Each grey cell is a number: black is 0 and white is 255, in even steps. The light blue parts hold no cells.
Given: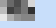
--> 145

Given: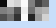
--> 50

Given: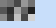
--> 195

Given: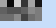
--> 137

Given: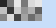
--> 68

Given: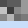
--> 108

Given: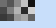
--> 151

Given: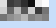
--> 157

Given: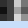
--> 215

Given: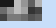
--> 122
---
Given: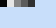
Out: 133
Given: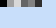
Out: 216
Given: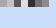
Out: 89
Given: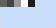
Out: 154
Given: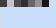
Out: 76
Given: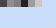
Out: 127
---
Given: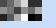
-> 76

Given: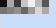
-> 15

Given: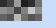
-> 46

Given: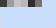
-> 60

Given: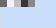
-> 106

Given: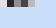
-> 226

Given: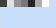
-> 63
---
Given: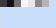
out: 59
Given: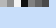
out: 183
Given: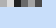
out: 177
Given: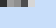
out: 48
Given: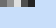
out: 109
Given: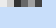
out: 235
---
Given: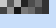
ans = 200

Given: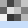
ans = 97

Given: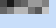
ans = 72

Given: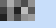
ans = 60

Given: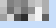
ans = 186

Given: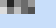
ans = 164

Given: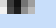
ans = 217

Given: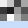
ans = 55
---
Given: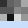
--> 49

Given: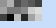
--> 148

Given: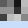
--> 92

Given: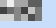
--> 180

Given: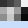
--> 51

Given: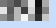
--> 118

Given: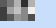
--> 91
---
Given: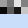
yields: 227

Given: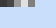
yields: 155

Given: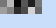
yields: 6

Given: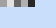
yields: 102

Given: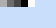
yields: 70

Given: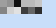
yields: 17

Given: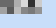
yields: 174

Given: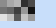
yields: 182

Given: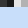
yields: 230
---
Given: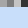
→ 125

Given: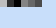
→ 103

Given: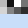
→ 186

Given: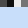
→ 74

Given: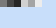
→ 164

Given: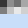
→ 196

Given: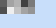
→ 179
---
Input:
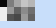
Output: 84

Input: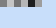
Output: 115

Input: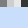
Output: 125

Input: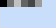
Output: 193

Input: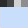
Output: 43

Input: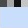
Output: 73

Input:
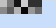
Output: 179

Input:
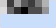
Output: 5

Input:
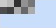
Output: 63

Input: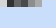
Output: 101
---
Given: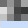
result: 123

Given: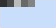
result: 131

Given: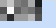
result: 82

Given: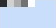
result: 253

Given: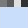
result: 49

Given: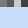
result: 63

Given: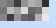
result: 232

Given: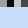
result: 71

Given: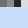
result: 221
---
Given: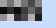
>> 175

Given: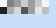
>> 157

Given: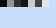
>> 50

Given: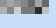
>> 148

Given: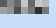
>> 104

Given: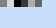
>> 4

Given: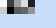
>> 159

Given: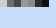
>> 71
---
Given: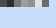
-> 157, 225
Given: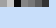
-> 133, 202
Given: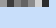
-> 100, 210
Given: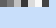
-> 55, 248
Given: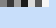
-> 27, 246
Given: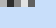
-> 137, 226
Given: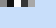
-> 252, 252
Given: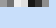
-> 222, 238
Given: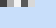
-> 243, 243
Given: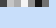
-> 244, 244
